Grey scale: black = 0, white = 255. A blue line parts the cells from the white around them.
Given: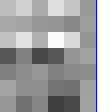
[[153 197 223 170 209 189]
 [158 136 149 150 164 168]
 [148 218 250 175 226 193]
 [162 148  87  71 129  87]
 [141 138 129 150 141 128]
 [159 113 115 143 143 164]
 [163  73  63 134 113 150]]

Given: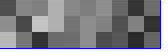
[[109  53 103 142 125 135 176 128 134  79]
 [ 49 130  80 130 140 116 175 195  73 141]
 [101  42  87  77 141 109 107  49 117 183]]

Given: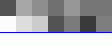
[[119 118 150 112 142 167  82]
 [125  58 122  83 203 220 252]]

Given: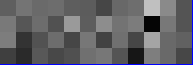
[[ 84 138 192 110 104  70  92  94 109 106 116  95]
 [ 84 120   5 124 115 141  93 154  81 109  86 121]
 [ 97 105 165  70 112  66 119  70 109  82  51 125]
 [ 71 105 126  22  84 119 112  80  72  88  42  63]]

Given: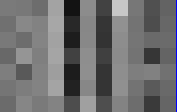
[[ 99  80 119 199  66 140  19 163 109 120 122]
 [103  77 115 145  53 135  40 167 130 136 112]
 [107 106 117 141  51 136  29 162 132 109 121]
 [100  54 115 139  64 142  65 165 127 149 104]
 [113 129 126 142  52 143  28 158 130  89 126]
 [105  90 115 144  52 135  34 164 131 125 117]
 [101  58 109 131  78 160  77 131 122 134 107]]

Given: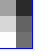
[[ 42 161]
 [ 99 215]
 [112 253]]

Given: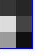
[[ 38  54]
 [ 68 220]
 [ 16 155]]
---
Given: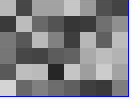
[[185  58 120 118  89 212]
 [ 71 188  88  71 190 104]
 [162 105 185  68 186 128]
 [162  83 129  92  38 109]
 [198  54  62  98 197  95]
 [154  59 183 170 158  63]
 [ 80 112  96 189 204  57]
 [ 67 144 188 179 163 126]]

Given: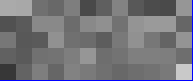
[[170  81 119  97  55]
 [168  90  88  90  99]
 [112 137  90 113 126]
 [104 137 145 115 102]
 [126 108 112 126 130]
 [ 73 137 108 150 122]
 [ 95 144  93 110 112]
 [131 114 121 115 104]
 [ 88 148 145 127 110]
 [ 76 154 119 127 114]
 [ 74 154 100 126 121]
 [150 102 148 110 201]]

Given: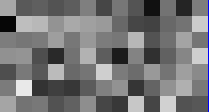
[[168   6 125 145  78 123 165]
 [ 89 190 118 148 121 233 115]
 [ 95 184 123  78  88  51 120]
 [ 83 147 158  41 187  63  82]
 [ 93 169 119 114 105  55  97]
 [127 160 152 178 117  91 142]
 [ 70 154 124  93 207 128  70]
 [119 104 119  27 123 146  56]
 [ 84  70 183 131 108  53 199]
 [ 17  66  83  48 153 100  69]
 [115 104 112  97 116 146 209]
 [ 36 115 164 134 159 176  82]
 [125 203 117 207 138 121  87]]

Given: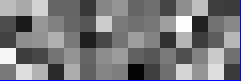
[[188  77  66 246 120]
 [169  25 142  60 222]
 [211 151 147  71 179]
 [100 129 176 115  42]
 [100 102 120 148 173]
 [ 56  85  30 100  97]
 [134 204  72 140 133]
 [149 122 115 155 126]
 [101 112 158  97   4]
 [111 119 131  85  63]
 [ 69 159  49 122 111]
 [142 254 180  79 213]
 [191  33  60 131 149]
 [ 62 114  93 202 222]
 [ 59 135 183 112  58]]

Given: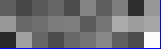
[[ 94 152  41]
 [ 70 104 160]
 [ 89 110 102]
 [102 124  75]
 [ 76 126 104]
 [132  90 115]
 [ 94 117 136]
 [126 170  95]
 [ 46 157  76]
 [150 165 252]]

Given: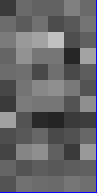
[[ 59 107 122 100 108  71  57 161  79  68 100  83]
 [106  91 152 145 110 116 123  83  89 133  82 114]
 [ 99 114 162 117  73 135 119  40 102 143  93 109]
 [ 97  75 194 119 111 143 118  36  73  96  88 105]
 [129  89  77  37  74 121  84  57  81  57  92 119]
 [105 115  95 164  93  83 143  61 102 154  95 111]]

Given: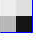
[[237 184]
 [222  20]]

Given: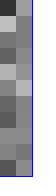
[[ 51 191 117  98 178 131 101  92 138 129  86]
 [157 126 127 137 148 181 131 133 139 120 138]]
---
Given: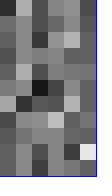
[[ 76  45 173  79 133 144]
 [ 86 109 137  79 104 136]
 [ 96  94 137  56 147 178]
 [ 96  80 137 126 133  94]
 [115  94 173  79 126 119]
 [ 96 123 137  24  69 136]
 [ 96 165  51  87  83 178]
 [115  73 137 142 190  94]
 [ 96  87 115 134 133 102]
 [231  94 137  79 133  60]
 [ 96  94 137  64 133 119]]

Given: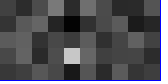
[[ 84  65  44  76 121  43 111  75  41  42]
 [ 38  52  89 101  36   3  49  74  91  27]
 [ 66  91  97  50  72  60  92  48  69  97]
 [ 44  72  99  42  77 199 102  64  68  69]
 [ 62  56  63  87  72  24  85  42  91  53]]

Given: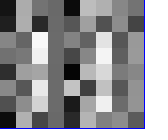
[[115  20 172 115 105  11 189 176 135]
 [ 68  31 174  41 106  86 160  81 141]
 [153 134 101 248 107 131  98 227  87]
 [154 113 120 241 107  71 135 244  95]
 [135  46 159 165 106   5 185 216 123]
 [147 137  87 233 107 195  63 193  87]
 [148  80 141 211 107  26 166 240 108]
 [ 91  12 177  70 105  41 180 128 141]]

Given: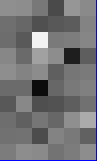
[[138 143 141 120  74 150]
 [131 111 103  80  88  92]
 [134 109  89 242 122 125]
 [ 94 135 106 161 141  30]
 [122 142 131 140  95 118]
 [128 107 107  12 103 121]
 [113  88 136  79  82  94]
 [171 110  96 118 103 143]
 [ 97 113 114  76 131 121]
 [141 124 141 138 115 124]]

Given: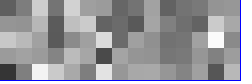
[[151  95 125 205 116 210 159 155 102 115 162  98 115 121 148]
 [168 149 147 183  91 191 203  99 107  89 165 128 111  99 203]
 [138 200 185 161  90 139 160 219 107 160 144 114 117 161 251]
 [157 155 162 155 132 187 166  74 164 149 147 118 121 150 129]
 [184  53 127 243 202 169 126 227 151 168 169 150 132 160  86]]

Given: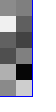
[[127 139]
 [ 95 240]
 [ 66  97]
 [128  79]
 [  6 176]
 [206 138]]

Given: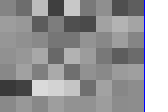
[[ 94 132 109 188  63 200 121 143  79]
 [164 157 152  92 125  79  74 162 179]
 [133 150 144 137 118 118 147 136 158]
 [107 145 151 168 104 178 156 120  93]
 [159 136 161 127 170 111 145 137 155]
 [141  57  65 218 211 197 111 162 135]
 [141 137 152 136 158 146 146 157 140]]

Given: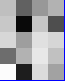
[[178 191  97 152]
 [ 78 200   9 198]
 [214 215 158 224]
 [193 109 178 232]
 [162 252  29 219]]

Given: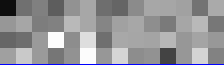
[[170  14 112 128  93 146 167 110 101 139 167 166 161 115]
 [119 151 166 125 129 185 167 133 161 167 142 122 166 185]
 [152 102 110 154 252 141 222 111 168 166 164 183 151 164]
 [130 160 201 154 118 146 252 151 213 141 146  67 151 212]]
